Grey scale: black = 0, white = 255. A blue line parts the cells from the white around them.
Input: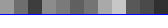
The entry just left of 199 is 169
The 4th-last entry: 199
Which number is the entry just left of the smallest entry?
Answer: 74
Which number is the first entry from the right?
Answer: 48
